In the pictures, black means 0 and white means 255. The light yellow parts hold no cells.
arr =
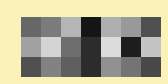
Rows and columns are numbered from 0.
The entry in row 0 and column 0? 103
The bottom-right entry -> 72
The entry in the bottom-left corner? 80
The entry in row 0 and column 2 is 181
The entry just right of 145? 116
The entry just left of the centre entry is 110

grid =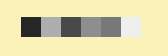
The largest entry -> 239
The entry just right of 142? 120

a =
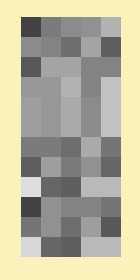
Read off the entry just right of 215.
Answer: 102
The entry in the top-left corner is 66
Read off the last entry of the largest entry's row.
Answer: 185
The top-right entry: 178
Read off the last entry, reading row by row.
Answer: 185
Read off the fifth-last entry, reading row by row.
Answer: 215
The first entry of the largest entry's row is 222
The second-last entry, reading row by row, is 185
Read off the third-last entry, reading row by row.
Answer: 94

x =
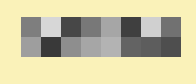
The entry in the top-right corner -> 113
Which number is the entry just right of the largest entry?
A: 71
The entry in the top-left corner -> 126
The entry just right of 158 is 57

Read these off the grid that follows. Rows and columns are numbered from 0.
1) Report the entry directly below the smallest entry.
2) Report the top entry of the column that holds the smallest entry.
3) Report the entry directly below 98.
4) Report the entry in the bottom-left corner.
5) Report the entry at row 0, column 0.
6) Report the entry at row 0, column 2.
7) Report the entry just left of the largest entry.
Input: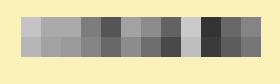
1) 58
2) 51
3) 73
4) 182
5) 196
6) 170
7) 98

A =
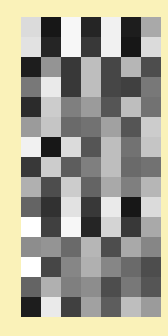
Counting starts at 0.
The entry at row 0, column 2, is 247
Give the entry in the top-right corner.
169
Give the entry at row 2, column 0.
29
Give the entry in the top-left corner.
219
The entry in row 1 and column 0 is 226
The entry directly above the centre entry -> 85
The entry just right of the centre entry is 190
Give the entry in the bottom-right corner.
155
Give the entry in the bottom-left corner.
29
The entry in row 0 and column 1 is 23
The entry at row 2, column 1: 148
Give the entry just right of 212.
56

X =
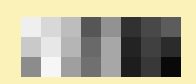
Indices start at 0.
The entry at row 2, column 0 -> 140
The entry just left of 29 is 167
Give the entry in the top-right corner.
92
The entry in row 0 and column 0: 239
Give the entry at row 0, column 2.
189

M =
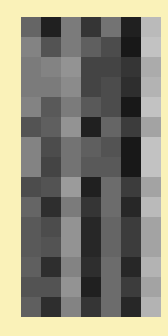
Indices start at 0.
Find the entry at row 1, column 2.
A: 123
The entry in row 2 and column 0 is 123
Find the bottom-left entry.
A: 95
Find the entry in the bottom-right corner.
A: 179
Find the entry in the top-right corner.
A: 186
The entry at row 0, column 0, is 101
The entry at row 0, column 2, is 123
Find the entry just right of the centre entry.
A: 89
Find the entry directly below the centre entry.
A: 32
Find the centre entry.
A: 89
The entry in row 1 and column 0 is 131
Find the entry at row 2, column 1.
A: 131
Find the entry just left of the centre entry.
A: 115
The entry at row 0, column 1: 32

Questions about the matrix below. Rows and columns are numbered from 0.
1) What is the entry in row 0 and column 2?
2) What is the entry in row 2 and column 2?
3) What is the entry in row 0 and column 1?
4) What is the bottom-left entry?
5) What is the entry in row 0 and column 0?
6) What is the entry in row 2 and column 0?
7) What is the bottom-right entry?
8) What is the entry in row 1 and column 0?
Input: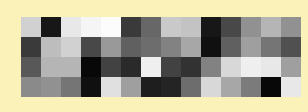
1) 232
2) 181
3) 23
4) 138
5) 209
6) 88
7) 232
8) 58

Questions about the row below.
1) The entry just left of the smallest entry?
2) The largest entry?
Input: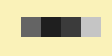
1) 100
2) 197

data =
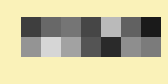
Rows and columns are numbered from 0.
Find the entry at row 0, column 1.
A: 104
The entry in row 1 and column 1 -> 214
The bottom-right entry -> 123
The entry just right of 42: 142
